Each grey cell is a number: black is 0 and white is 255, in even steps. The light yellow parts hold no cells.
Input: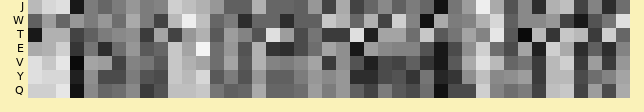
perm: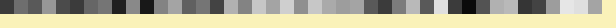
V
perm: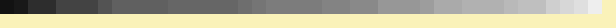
J
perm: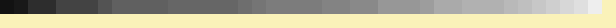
W
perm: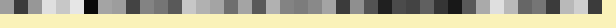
V

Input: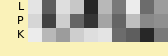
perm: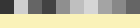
P
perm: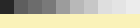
L

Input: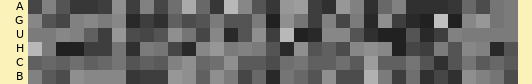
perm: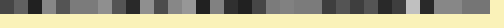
G
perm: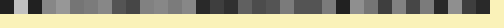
G
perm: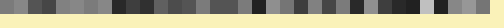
G
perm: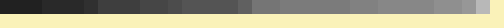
H

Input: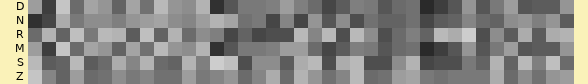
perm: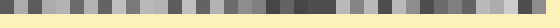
R
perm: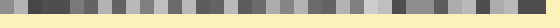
S

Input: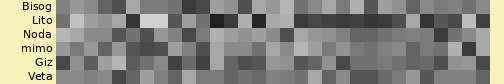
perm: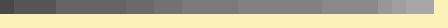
Veta
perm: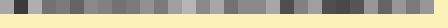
mimo
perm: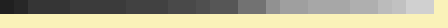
Lito
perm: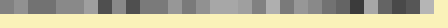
Bisog
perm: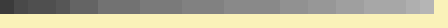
Noda

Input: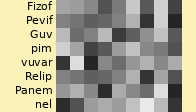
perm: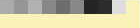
Panem
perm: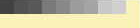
Fizof
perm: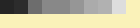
Panem
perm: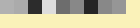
Panem

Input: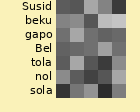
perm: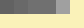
Bel
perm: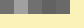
Bel
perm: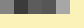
Susid
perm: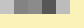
beku
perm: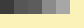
tola
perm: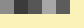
tola
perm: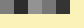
sola

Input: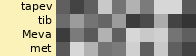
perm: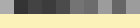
tib
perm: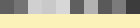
Meva
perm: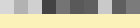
met
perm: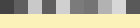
met
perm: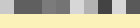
tapev
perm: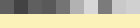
met
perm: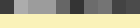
tib

